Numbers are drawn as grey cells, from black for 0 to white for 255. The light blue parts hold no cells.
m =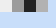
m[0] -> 238
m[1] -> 156

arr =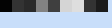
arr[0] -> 3
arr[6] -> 222
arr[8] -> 27

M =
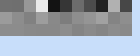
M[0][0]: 112
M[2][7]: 138
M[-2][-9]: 129
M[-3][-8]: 233
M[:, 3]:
[233, 157, 136]
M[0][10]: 71
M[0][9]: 177
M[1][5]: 125

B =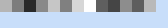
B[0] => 181
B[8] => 95
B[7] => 254
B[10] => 141

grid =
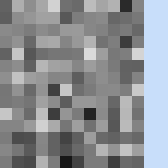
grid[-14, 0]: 98
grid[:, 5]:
[112, 88, 153, 133, 118, 158, 134, 198, 93, 149, 118, 67, 79, 23]
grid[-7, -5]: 123
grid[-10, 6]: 121
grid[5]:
[131, 141, 97, 182, 162, 158, 134, 157, 141, 122, 98, 97]
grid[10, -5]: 113
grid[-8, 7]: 128
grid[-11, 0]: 131
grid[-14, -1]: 132
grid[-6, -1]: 124
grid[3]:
[131, 146, 104, 165, 169, 133, 152, 179, 114, 126, 60, 125]
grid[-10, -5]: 218
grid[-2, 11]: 159
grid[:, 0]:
[98, 94, 138, 131, 98, 131, 143, 118, 119, 198, 133, 124, 135, 123]
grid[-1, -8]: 123
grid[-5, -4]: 139
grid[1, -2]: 109
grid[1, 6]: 125
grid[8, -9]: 161
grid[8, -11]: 124
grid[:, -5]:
[188, 134, 135, 179, 218, 157, 128, 123, 151, 35, 113, 157, 122, 123]
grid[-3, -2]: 113
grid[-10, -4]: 158
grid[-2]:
[135, 118, 90, 133, 98, 79, 105, 122, 181, 148, 195, 159]
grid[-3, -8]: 98
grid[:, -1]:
[132, 120, 104, 125, 212, 97, 131, 201, 124, 113, 131, 104, 159, 100]
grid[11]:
[124, 76, 79, 135, 98, 67, 95, 157, 105, 98, 113, 104]
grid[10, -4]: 156
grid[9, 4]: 61
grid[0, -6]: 106
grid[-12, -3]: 114

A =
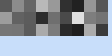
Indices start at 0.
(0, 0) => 89
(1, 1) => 98
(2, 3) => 170
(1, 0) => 157
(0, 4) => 153
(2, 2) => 91
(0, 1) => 140

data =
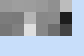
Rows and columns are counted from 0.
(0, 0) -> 154
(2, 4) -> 110
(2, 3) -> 135
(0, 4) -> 144
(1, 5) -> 29
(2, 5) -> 67

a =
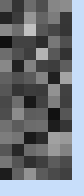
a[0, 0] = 105
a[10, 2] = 108
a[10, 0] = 113
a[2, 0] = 137
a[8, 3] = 66
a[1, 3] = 100
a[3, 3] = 44
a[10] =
[113, 92, 108, 110, 29, 53]
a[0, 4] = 134
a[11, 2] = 26
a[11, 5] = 153
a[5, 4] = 61
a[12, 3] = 118
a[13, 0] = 118
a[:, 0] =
[105, 36, 137, 16, 109, 136, 97, 86, 72, 77, 113, 125, 86, 118, 28]
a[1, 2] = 150
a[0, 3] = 79
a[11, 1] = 117
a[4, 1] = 80
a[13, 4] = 92
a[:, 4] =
[134, 124, 71, 120, 88, 61, 32, 146, 126, 17, 29, 161, 154, 92, 74]
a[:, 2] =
[108, 150, 194, 66, 62, 130, 91, 61, 25, 93, 108, 26, 108, 48, 147]
